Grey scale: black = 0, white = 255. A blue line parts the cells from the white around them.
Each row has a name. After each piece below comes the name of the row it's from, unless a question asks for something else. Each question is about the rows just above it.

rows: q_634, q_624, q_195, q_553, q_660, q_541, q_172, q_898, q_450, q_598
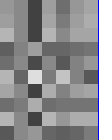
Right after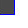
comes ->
[137]
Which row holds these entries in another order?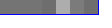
q_898

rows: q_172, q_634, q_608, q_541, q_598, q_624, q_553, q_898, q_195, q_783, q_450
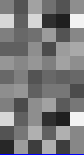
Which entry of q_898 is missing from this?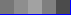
[90]
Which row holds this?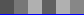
q_783

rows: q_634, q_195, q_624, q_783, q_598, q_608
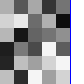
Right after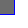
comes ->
[176]
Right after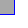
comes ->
[52]
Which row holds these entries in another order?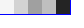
q_598
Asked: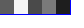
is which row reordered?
q_783
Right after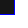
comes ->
[100]

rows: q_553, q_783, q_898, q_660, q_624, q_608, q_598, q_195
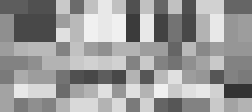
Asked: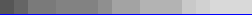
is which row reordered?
q_195
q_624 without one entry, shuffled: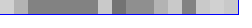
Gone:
[163]
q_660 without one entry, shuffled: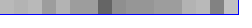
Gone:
[136]
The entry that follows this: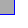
[157]

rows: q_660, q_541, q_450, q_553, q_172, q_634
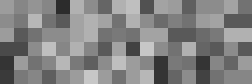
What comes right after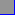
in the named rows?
[134]
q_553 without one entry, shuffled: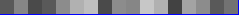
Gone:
[101]
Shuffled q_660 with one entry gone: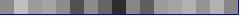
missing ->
[114]
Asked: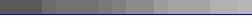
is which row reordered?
q_541
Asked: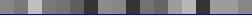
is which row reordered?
q_172
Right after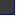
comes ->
[121]
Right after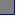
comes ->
[114]

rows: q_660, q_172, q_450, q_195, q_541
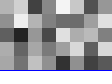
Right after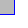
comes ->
[128]
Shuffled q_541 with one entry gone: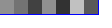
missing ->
[167]
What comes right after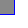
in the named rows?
[244]
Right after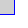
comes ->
[65]

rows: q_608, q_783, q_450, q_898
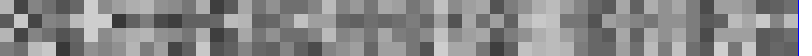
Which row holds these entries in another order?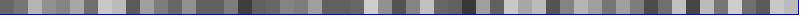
q_783
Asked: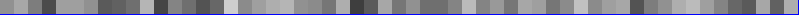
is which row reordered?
q_608
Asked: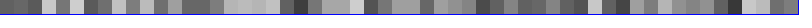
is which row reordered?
q_898
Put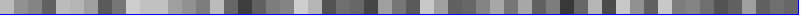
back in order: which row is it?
q_898
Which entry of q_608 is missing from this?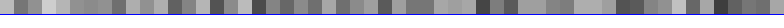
[153]

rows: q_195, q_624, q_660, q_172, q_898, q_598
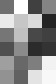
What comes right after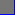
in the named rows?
[192]
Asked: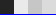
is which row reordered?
q_624

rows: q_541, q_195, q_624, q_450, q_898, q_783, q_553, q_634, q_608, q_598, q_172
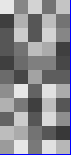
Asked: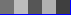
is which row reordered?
q_195
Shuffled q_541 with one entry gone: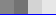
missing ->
[196]
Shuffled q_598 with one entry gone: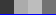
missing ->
[86]
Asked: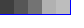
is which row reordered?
q_195
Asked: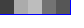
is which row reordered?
q_450

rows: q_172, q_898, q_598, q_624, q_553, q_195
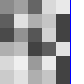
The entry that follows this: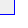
[154]
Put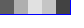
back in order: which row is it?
q_898

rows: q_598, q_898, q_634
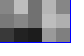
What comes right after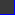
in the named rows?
[34]
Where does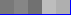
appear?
q_898
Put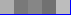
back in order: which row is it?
q_898
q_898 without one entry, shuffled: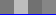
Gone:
[175]
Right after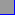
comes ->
[127]
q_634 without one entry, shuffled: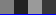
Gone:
[28]

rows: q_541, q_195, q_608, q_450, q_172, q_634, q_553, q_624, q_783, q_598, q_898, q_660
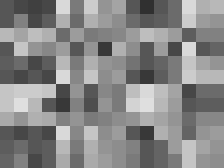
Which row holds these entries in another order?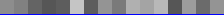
q_898
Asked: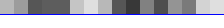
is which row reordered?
q_624
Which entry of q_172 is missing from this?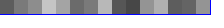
[115]
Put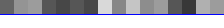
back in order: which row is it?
q_598
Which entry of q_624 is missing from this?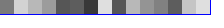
[78]

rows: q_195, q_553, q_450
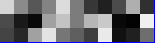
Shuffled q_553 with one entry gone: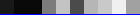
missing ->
[3]
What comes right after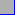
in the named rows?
[48]

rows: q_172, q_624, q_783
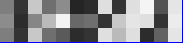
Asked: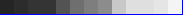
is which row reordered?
q_172
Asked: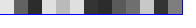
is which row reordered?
q_783
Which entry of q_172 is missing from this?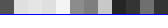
[44]
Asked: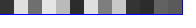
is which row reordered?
q_783
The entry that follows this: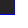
[44]
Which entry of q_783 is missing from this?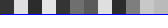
[98]
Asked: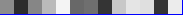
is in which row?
q_624

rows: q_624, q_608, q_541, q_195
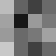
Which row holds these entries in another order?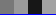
q_608
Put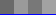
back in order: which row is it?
q_541
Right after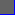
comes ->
[64]

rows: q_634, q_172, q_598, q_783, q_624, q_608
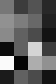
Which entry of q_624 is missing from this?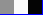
[173]
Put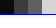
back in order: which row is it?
q_783

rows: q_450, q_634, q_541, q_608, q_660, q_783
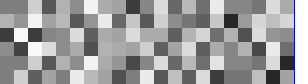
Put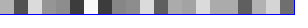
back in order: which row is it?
q_541
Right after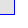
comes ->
[134]
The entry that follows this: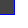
[249]
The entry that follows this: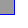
[213]

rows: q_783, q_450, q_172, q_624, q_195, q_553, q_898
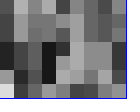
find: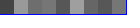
q_172
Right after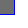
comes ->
[118]

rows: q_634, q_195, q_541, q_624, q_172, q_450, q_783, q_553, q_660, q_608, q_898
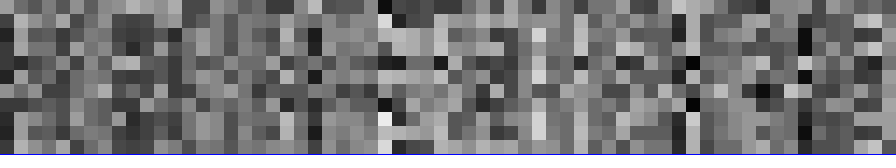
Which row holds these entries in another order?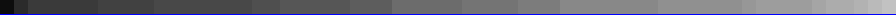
q_634
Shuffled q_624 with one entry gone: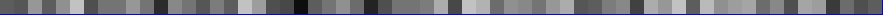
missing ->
[130]
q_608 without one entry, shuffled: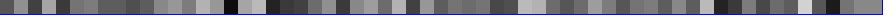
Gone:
[51]
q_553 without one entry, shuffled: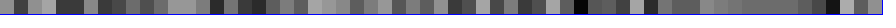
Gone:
[100]

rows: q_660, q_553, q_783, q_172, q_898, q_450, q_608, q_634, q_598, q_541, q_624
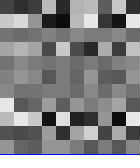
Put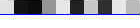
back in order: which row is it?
q_598
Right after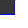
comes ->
[20]
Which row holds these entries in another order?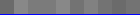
q_783
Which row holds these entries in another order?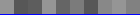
q_450
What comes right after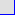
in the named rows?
[33]
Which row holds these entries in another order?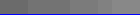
q_783

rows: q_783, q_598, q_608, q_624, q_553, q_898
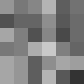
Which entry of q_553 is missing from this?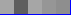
[158]
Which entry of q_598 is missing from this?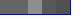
[107]
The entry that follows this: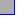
[201]

